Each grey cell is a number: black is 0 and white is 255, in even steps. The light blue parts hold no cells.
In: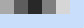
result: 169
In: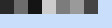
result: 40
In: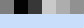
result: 125
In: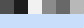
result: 79
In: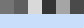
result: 116
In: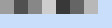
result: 157
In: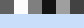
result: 96
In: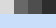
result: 218
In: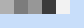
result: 176
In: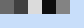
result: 105
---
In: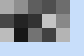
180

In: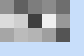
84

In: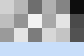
82

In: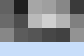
147

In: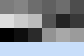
155

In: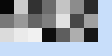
21

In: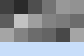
165
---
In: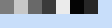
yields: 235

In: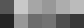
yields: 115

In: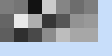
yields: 189

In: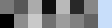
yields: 156

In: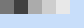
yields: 171

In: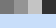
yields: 148
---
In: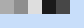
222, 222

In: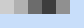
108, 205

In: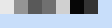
112, 232

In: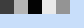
3, 233

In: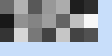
158, 247

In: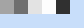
227, 253

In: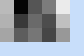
106, 235

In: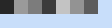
59, 195
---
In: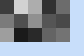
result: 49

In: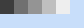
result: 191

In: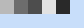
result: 226

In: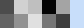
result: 4

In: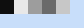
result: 106

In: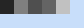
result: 100

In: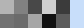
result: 207

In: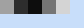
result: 117

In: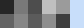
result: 191

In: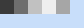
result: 238
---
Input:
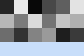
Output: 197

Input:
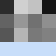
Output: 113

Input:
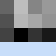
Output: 167

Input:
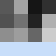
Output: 34

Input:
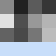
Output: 152

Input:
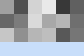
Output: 182

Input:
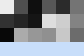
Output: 206

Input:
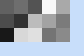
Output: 163

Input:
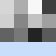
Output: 194
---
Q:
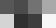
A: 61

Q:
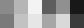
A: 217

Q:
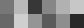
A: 142

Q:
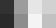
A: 244

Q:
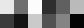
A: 132

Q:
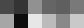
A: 137

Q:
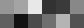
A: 180

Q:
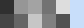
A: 128

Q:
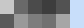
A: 113
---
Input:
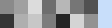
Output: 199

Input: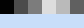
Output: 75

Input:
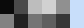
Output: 130

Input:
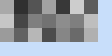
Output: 183

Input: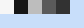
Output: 246

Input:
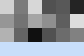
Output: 100

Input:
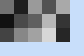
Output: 67
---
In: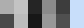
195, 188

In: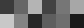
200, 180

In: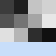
231, 224

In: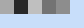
191, 169

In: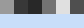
224, 154

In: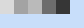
218, 186

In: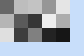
237, 229

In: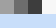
247, 160

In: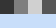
208, 126
